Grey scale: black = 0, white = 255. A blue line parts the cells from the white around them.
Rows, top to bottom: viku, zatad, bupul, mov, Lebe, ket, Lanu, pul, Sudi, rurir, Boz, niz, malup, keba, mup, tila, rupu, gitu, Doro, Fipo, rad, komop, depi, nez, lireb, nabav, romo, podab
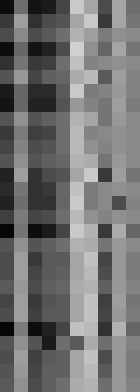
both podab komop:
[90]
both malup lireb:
[84]
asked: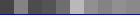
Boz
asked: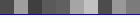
nabav

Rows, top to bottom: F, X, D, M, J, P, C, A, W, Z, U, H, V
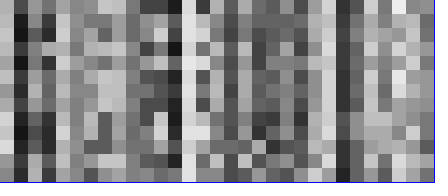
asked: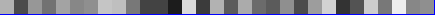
F
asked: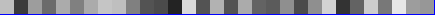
P
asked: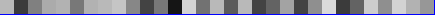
M

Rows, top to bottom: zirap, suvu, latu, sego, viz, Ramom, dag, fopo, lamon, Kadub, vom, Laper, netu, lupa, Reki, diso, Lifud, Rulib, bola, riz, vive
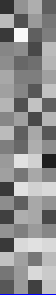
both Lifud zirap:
[147]
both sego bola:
[187]
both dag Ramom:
[160]
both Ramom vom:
[126]

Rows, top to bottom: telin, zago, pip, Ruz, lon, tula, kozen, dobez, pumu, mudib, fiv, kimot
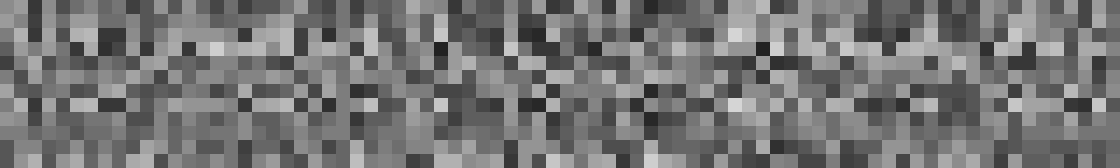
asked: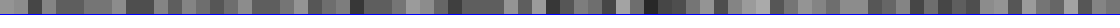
pumu
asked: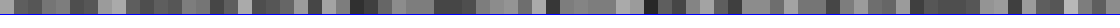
kozen
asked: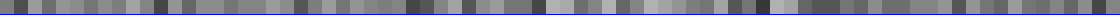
tula
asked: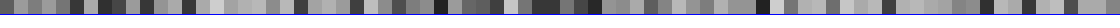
Ruz
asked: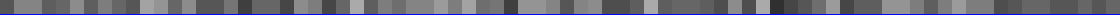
fiv

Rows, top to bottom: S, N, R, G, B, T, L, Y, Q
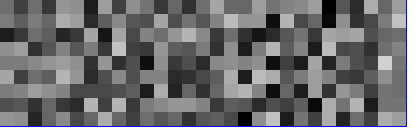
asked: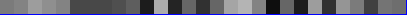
L
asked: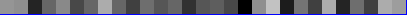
Q
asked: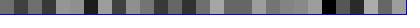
S
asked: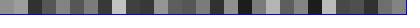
G
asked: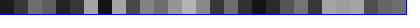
R
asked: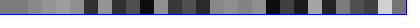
B

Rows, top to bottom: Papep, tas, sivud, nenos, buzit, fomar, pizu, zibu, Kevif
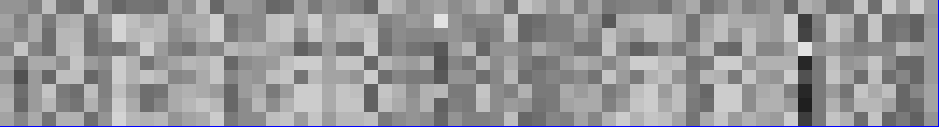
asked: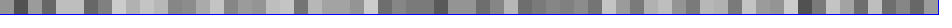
fomar
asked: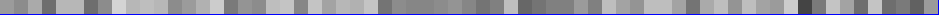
sivud

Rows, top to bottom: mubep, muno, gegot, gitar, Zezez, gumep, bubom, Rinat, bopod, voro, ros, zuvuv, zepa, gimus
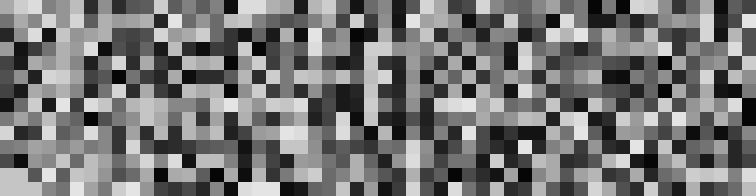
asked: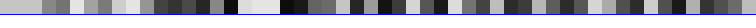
gimus
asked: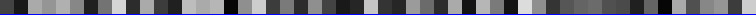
Zezez

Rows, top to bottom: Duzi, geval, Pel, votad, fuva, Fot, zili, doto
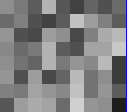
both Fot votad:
[80]
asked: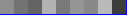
fuva
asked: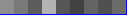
Duzi
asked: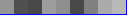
Pel
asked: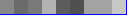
votad

